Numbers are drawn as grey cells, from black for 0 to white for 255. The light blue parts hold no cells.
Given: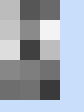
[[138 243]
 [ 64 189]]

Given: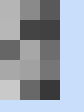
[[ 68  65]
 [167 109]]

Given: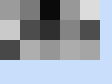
[[ 76  47]
 [174 150]]

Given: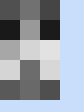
[[153  27]
 [213 226]]

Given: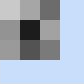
[[ 28 162]
 [ 83 122]]

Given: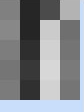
[[ 37 203]
 [ 46 209]]

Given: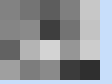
[[138  62]
 [180 211]]

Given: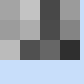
[[173  75]
 [ 80 102]]
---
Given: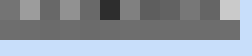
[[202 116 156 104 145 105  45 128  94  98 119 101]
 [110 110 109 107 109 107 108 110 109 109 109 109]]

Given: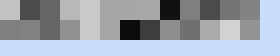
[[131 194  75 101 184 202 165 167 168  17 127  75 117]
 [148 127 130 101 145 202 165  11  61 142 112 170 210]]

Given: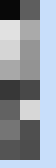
[[ 94   8]
 [170 225]
 [149 213]
 [147 168]
 [ 72  55]
 [215  98]
 [ 79 117]
 [ 77  84]]

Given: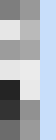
[[152 126]
 [186 230]
 [166 156]
 [235 230]
 [233  36]
 [145  51]
 [154 108]]

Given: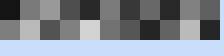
[[ 95  20 122 153  78  41 123  56 104  40 129]
 [ 38 126 185  83 128 210 114  86  37  99 186]]

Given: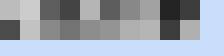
[[ 61 188 204  94  68 181  93 136 162  35]
 [176  75 194 137 115 141 148 175 181  60]]

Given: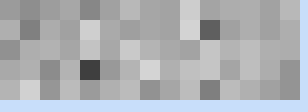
[[184 155 142 157 167 135 161 184 166 163 205 164 173 174 162]
 [174 175 128 172 161 207 170 159 167 163 211  95 161 174 161]
 [173 145 174 178 166 195 168 201 180 169 163 197 180 189 175]
 [148 169 176 140 179  63 153 180 212 176 192 197 165 190 173]
 [148 180 209 150 187 155 176 187 146 166 188 127 187 176 161]]
